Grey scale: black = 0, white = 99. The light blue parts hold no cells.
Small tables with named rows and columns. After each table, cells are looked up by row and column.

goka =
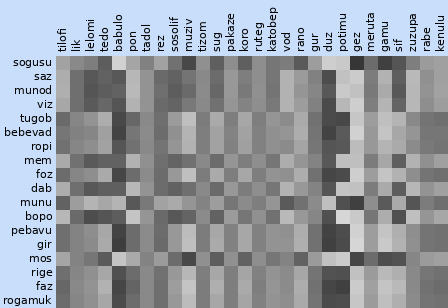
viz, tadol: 57
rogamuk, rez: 43
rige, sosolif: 59
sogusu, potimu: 78
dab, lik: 43
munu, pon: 34
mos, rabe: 60
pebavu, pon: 42
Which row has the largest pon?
bopo

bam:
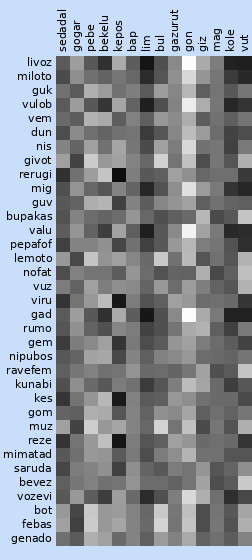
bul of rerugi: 37
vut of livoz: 12
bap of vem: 50
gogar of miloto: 55
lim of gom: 38
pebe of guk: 68
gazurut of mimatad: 55
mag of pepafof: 45
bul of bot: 78
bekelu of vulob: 21
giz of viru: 42
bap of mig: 39
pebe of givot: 79
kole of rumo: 25
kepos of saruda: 25
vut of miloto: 16

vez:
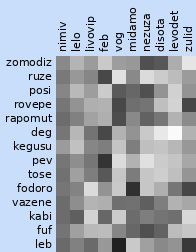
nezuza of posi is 31
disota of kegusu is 76
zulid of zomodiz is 89
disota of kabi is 45
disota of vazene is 49
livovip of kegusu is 52
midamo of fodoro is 19
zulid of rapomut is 54
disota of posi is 57

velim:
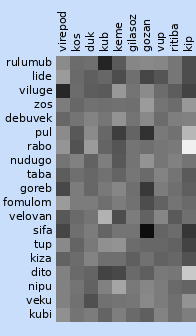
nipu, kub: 50
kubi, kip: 49
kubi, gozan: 37
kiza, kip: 32
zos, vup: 45
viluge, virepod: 15
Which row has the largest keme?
nipu

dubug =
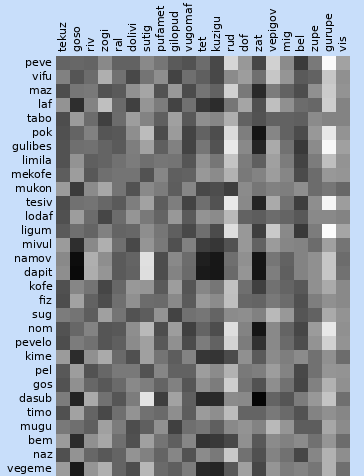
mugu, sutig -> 37
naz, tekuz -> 31
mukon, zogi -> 65
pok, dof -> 49
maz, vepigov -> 48
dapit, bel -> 51
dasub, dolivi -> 48
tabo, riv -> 42
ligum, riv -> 39
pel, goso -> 61
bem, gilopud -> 37
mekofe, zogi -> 43
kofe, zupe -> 56
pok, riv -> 50
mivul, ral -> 43
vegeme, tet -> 16
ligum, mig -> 53
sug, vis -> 57
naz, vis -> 55

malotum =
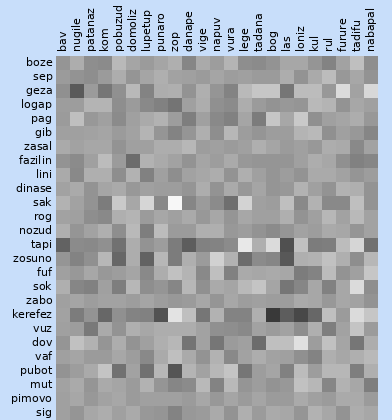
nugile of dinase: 66
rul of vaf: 68
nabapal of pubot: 68
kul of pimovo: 62
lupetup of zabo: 64
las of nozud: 58
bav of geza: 56
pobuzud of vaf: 65
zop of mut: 52
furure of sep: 59
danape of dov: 45
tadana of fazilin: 58
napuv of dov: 46
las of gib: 61
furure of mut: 69
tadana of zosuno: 54

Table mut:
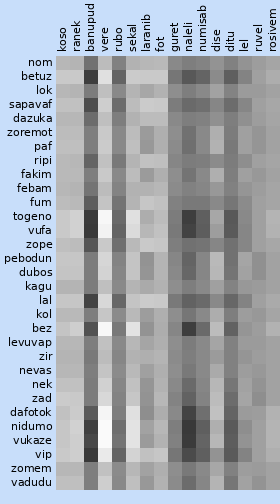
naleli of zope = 44
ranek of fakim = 72
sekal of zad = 77
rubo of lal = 40
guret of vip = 46
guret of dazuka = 53
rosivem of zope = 65
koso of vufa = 78
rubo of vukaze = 45
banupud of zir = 47
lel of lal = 51
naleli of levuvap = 48

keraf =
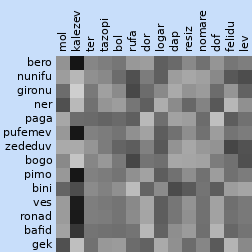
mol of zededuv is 66
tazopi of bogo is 59
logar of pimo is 36
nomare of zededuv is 59
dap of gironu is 66
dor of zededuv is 50
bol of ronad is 45
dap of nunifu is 61
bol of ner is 61
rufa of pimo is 56
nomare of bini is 45
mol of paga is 65
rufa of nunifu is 31
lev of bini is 64
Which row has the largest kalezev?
gironu

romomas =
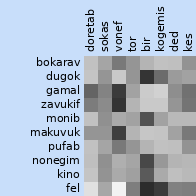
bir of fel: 17
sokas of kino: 57
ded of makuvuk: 63
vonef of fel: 94
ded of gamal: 55
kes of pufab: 57
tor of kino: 62
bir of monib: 32
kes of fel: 49
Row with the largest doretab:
fel

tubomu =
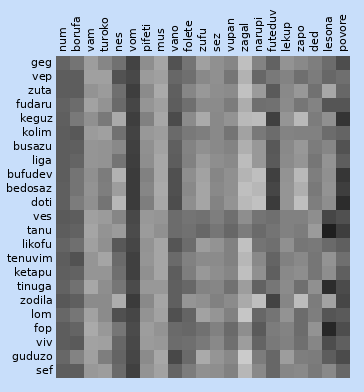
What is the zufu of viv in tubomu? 47
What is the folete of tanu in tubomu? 44
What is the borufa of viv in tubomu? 35
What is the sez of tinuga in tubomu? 52
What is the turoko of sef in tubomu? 61
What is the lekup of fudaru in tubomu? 54
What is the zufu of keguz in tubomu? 66
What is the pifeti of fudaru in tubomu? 58
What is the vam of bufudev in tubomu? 56
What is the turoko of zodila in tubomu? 54

